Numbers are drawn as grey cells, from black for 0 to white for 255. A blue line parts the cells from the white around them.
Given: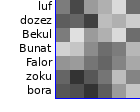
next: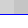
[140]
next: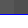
[51]
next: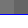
[132]

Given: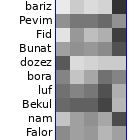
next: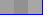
[75]
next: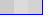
[50]
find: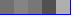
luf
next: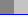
[167]
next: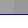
[182]

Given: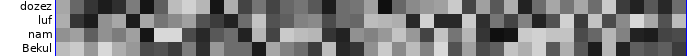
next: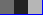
[68]
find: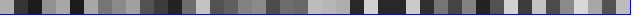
luf
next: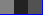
[209]
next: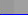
[202]
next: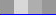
[75]
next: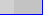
[75]

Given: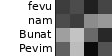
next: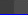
[32]
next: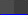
[140]

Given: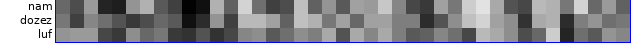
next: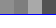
[169]
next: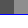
[192]

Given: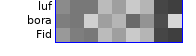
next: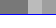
[202]
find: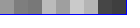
Fid

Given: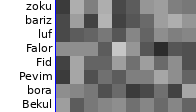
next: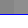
[112]
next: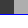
[127]
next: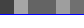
[158]

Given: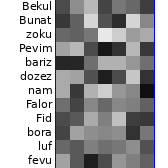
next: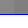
[97]
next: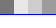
[170]
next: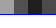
[198]

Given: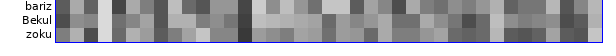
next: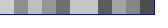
[170]
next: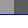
[126]

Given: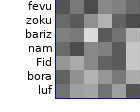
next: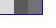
[178]
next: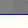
[219]
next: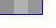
[121]
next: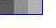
[98]
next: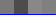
[106]
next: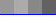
[90]
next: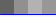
[121]

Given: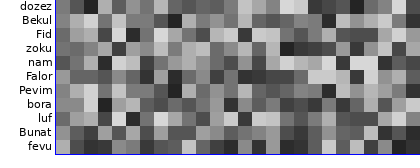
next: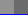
[77]
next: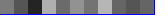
[131]

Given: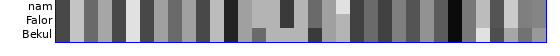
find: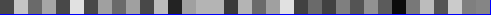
nam
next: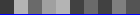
[146]
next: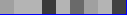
[106]
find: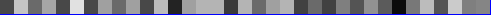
Falor
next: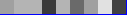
[106]

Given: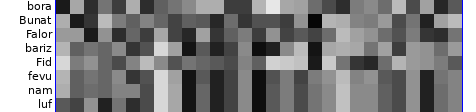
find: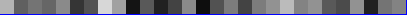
fevu
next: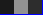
[102]
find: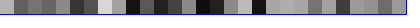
bariz
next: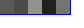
[131]
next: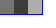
[45]
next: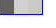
[193]
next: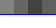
[89]

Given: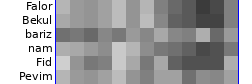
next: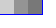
[128]
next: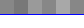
[128]
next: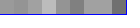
[141]
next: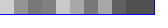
[81]
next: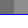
[135]

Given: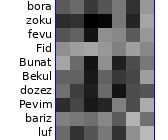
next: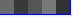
[151]
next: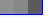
[151]
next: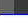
[70]
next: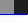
[77]
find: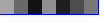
Bunat
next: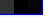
[120]
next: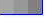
[158]

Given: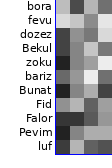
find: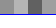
Fid
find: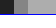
Pevim
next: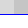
[139]
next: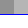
[97]
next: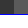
[151]
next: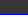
[90]

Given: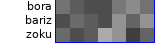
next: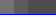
[120]
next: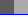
[147]
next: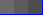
[147]

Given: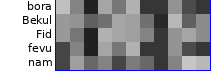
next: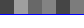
[104]
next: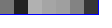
[147]
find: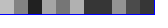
bora
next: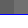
[165]
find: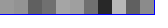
Bekul

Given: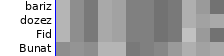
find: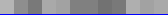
dozez
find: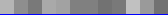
Fid

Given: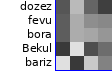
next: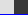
[201]
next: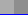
[136]
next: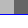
[63]
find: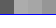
bora
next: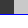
[130]

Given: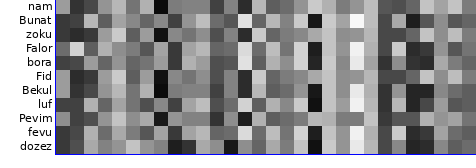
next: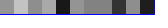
[177]
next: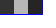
[72]
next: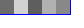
[202]
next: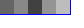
[108]
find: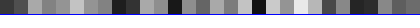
dozez

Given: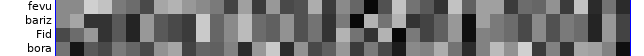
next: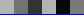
[67]
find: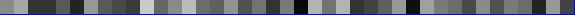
bariz
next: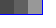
[59]
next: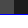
[138]

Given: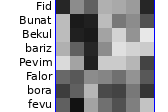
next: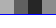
[224]
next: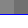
[147]
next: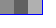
[169]
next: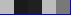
[140]
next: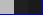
[163]

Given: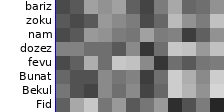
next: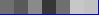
[153]
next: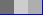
[138]
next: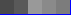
[74]
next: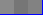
[61]

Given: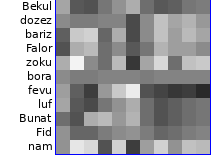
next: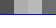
[139]
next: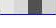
[61]
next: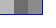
[88]
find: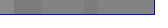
bora
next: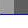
[61]
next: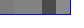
[193]
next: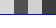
[158]

